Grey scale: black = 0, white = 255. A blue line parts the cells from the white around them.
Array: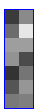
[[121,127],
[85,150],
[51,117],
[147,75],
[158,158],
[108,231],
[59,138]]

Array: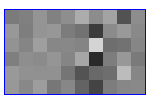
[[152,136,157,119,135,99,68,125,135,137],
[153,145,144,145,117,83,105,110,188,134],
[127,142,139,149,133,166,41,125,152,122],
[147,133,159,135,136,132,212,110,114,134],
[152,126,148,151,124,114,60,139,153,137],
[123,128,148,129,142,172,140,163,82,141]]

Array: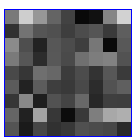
[[84,26,70,49,56,80,75,71,41],
[101,33,164,55,12,57,126,168,175],
[54,136,30,82,68,104,39,63,62],
[91,34,92,62,57,73,44,82,95],
[73,54,111,103,60,76,51,87,58],
[122,86,44,88,74,112,125,130,82],
[139,78,34,87,76,62,119,10,88],
[49,115,85,80,62,76,85,58,94],
[121,206,151,100,66,9,17,133,210]]

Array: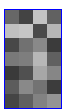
[[69,96,130,148],
[92,137,115,60],
[58,80,167,134],
[121,126,183,96],
[72,113,137,59],
[192,198,74,182],
[103,67,195,97]]

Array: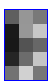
[[115,209,119],
[37,108,197],
[24,83,103],
[25,151,199],
[95,150,121]]

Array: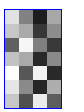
[[199,79,236,93],
[230,138,38,174],
[254,87,244,41],
[194,170,41,138],
[96,246,127,57],
[199,170,55,141],
[226,130,29,168]]
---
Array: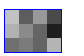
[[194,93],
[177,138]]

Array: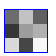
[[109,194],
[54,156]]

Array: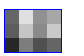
[[102,224],
[93,197]]

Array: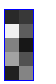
[[41,56],
[241,93]]

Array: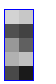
[[211,199],
[80,66]]

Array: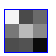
[[244,74],
[120,186]]
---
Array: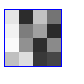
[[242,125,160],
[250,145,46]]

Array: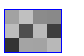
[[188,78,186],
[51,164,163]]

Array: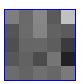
[[85,107,132],
[79,102,103]]

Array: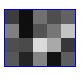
[[128,15,83],
[78,74,218]]

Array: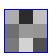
[[111,153,149],
[122,211,80]]

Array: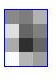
[[223,102,128],
[170,47,101]]

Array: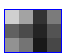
[[97,75,36],
[146,116,25]]
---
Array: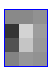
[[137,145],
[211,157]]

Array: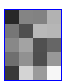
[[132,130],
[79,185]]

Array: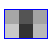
[[84,163],
[51,185]]

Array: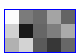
[[123,107],
[25,102]]

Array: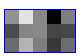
[[226,136],
[133,136]]

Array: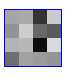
[[169,51],
[205,104]]

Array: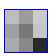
[[156,203],
[120,197]]

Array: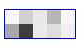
[[208,233],
[62,234]]
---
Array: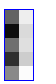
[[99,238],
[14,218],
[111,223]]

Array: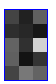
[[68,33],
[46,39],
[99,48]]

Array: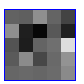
[[98,95],
[143,31],
[83,29]]

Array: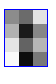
[[140,107],
[177,26],
[229,99]]

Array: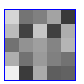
[[213,116],
[187,66],
[114,146]]

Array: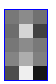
[[120,139],
[109,213],
[119,139]]

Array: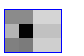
[[139,139],
[180,3],
[128,123]]
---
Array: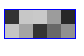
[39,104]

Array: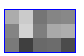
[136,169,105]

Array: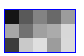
[156,171,223]

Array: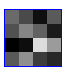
[90,97,13,89]

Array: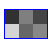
[69,102]

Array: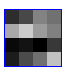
[113,155,19,28]
